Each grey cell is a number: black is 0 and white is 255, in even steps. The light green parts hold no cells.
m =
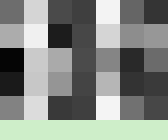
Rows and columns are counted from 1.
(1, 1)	109
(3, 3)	170
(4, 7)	58
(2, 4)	71
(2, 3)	28
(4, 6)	51
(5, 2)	220
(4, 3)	149
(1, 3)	74
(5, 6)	113
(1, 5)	243

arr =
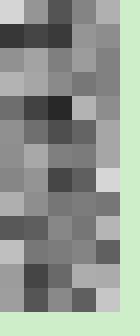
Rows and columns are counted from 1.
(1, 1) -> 213
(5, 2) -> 66
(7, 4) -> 123
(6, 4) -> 100
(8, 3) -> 70
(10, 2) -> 94
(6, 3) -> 78
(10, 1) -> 88
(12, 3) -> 105
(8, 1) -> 134
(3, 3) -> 127
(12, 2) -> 69
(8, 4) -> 95
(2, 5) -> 141
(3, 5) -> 129
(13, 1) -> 158
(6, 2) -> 111
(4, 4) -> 119
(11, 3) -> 124
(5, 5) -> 141

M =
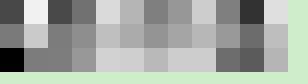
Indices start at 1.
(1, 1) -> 72
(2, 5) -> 191
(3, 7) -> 185
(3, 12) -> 181
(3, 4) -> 152
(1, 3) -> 73
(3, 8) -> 205
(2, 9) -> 183
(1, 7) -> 127
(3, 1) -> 1
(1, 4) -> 113

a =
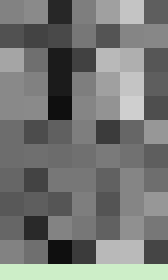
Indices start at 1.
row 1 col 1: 130
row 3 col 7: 86
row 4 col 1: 137
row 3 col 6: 175
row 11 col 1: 130
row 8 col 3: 119
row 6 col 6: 102
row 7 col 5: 122
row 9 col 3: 85
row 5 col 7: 78
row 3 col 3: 27
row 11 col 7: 69
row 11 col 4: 59
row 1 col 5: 160
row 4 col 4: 126
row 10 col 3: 131
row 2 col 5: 84
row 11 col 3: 15
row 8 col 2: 67
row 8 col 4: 119
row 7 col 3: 108
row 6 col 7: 151
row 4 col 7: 94
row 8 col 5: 97
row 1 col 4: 126
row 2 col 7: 135

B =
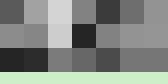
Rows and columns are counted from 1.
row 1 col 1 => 90
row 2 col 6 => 147
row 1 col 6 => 110
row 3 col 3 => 123
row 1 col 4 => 130
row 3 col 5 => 75
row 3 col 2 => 44

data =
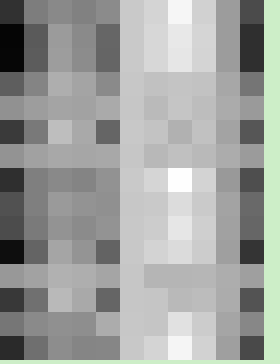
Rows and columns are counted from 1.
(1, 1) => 49
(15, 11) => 73
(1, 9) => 209
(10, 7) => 204
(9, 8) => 220
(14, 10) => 165
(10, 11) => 102
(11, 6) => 200
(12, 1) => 152
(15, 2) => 111
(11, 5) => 99
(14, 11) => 135
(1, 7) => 212
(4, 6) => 199
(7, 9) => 185
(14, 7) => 197
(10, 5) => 147
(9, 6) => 199
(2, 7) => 215
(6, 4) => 169
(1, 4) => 129
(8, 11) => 78
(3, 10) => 156
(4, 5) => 138
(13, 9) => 188
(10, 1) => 76
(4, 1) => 94
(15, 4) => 133
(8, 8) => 254
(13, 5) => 101
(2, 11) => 47
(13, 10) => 172
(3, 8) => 230

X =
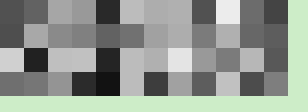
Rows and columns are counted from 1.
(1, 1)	81
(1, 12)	69
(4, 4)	43
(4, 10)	194
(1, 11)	109
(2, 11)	102
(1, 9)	80
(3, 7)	176
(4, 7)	61
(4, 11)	75
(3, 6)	189
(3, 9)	154
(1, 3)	166
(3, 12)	89
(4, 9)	93
